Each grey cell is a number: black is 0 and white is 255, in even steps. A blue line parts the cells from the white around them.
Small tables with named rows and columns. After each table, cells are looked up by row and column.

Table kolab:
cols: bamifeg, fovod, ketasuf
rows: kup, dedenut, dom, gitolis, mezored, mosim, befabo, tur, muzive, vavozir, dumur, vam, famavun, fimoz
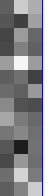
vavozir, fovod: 135
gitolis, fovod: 129
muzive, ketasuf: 105
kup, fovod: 204
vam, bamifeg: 73
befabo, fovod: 96
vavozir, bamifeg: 118
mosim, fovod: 112
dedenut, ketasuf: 160
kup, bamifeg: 95
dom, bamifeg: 69
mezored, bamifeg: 157
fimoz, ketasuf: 205
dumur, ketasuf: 114
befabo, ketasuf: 153
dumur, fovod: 29
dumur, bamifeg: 87
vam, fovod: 152
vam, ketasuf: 110
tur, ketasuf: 77

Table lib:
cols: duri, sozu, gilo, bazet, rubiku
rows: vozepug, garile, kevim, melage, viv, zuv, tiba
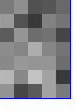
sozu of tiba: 70
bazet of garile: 130
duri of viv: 137
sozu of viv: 152
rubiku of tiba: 122
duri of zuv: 182
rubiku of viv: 109
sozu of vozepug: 143
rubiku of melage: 116
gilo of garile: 57
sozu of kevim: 149
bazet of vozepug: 86
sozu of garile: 82
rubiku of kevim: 69
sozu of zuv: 137

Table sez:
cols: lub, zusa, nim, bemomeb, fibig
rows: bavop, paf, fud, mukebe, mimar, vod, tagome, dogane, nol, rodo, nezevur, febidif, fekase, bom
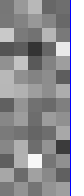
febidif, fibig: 144
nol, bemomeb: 156
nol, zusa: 157
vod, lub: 184
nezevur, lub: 135
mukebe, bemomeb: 102
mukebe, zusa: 92
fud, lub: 201
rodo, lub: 122
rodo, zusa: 115
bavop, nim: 184

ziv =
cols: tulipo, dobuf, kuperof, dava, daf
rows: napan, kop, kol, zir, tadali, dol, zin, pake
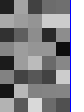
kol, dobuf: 95
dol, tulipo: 130
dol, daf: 204
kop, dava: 204
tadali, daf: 135
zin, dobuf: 184
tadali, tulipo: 27

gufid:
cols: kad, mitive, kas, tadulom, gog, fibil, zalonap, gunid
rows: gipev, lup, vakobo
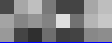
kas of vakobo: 47
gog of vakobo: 63
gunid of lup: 199
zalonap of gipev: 167
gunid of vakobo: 141
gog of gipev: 67
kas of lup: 148
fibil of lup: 114
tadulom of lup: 131
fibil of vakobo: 67
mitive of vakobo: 68
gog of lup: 222
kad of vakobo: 153
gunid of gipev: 190
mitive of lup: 133
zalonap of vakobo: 136
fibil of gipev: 68
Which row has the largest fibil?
lup

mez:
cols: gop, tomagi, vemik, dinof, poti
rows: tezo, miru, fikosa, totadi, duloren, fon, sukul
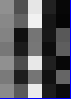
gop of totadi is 119
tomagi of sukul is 90
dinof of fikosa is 23
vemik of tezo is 230
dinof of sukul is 28
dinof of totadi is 13
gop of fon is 122
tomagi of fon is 29
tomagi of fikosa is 16
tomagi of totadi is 27
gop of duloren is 144
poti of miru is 5
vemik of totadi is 119
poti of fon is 101

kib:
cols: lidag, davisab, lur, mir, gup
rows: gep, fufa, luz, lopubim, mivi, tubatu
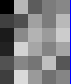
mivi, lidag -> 82
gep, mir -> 124
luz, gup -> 204
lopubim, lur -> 166
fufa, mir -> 124
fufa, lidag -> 64
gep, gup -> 135
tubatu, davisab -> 218
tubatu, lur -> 154

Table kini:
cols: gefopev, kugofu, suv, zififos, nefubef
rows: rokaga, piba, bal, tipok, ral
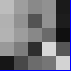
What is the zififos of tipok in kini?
215
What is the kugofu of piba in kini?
146
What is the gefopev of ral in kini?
22
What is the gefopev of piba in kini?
177
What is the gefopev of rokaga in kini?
189
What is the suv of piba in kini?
83
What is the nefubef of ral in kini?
211
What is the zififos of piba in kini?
146
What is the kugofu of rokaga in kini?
158
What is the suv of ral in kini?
108
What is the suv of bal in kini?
136
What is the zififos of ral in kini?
118
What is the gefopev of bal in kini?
179
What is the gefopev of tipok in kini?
153
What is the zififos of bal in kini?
106
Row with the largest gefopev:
rokaga

